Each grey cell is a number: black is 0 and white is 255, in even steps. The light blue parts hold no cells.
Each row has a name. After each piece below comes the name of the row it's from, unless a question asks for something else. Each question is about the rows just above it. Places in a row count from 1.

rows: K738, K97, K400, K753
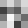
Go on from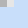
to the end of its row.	[ 64 153]
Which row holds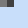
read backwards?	K97
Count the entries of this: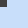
1
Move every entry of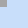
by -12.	[154]

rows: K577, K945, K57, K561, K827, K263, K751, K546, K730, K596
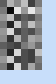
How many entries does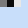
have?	3
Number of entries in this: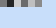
6
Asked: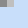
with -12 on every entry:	[126 179]
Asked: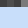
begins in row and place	K730, 3

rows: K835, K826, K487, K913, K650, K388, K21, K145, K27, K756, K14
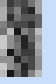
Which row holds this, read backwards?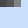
K913
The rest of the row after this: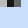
[ 48 129 187]
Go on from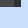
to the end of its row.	[101]

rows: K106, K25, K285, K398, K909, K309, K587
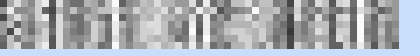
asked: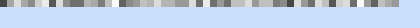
K106
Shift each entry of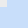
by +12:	[248]
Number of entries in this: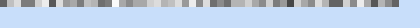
57
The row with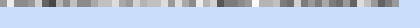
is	K25
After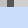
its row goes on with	[ 99 250 124 111 192 124 153]

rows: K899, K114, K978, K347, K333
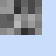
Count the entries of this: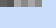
6
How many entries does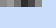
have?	6
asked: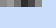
K333
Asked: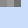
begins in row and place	K333, 1
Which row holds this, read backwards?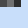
K114

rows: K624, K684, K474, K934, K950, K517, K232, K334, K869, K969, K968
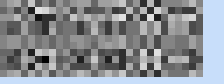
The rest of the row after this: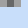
[160 172 198 103 148  46 185  46 132 132 132 148 185 132]
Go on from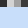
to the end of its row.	[ 89  59  59 160]

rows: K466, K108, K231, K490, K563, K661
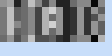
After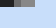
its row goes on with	[  8 136]
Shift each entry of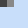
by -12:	[ 54 124]

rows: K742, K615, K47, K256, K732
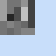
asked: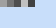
K615
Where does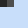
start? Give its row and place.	K47, 2
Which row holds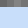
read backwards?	K256

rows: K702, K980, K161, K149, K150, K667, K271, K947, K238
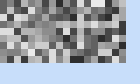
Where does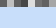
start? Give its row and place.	K271, 8
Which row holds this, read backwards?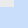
K702
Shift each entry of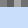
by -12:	[117  85 154 101]

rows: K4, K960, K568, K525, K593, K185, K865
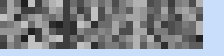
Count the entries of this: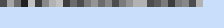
29
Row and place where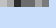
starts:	K525, 12
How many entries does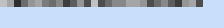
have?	29

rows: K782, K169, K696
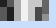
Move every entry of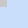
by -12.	[188]
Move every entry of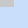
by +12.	[212 212]
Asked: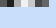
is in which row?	K169
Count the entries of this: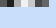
7

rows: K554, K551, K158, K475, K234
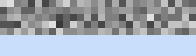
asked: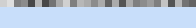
K554
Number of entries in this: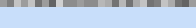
28
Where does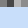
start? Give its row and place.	K475, 18
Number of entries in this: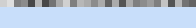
28
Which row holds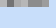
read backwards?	K234
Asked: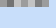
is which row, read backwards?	K234

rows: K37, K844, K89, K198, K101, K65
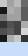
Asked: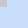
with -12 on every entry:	[187]
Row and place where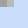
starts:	K37, 2
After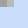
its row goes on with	[106]
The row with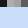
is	K844
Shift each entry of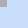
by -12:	[161]

